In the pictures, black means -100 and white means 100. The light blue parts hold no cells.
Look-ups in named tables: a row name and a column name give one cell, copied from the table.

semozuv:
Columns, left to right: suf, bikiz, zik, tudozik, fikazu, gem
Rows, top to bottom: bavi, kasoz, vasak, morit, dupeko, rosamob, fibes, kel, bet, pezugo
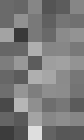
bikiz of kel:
43
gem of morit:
-5
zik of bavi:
5
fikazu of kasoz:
-8
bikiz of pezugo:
-37
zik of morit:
37

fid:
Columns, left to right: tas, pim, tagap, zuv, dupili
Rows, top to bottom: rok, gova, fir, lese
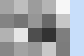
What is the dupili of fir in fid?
-1
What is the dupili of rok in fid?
94
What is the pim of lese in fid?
28
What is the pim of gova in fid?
-8
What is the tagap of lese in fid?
19
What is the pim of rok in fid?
49
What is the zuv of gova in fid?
-18

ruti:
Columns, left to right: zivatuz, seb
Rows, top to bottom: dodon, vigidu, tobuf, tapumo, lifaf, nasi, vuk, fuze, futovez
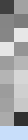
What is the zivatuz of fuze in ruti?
26
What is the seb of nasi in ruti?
68
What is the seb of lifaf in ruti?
43
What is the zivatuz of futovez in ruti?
34
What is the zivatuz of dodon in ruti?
-50
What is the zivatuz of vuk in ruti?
22
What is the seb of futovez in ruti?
-62
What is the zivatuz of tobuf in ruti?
5
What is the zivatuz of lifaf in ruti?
23

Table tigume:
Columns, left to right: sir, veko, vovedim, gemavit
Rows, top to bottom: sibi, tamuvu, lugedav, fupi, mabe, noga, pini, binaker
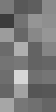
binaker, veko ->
-7
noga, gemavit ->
-8
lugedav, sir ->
22
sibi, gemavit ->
9
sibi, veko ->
-31
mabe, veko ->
-6
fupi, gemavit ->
4
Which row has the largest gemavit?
lugedav

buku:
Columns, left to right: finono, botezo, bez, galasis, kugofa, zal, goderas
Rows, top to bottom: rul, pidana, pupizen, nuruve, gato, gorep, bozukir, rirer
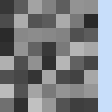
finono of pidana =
-40
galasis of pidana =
-28
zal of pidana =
-5
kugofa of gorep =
-42
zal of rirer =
-51
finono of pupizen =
-67
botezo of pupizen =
7
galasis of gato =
-62
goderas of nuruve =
31
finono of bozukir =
47
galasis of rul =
1
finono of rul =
-57
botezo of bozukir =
-35
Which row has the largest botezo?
pidana

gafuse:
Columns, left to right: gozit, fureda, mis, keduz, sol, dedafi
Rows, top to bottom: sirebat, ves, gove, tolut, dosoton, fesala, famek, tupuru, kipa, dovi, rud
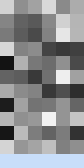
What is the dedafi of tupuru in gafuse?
-21
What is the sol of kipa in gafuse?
16
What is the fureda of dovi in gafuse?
47
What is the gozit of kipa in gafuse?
43
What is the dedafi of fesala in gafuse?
26
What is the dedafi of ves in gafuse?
42
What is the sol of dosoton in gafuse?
13
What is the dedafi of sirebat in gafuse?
35
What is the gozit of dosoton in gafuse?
-85
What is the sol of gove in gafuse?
80
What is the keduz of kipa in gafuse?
90
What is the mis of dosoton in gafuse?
-6
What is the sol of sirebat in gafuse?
8
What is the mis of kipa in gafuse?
19
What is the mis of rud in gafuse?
29
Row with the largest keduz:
kipa

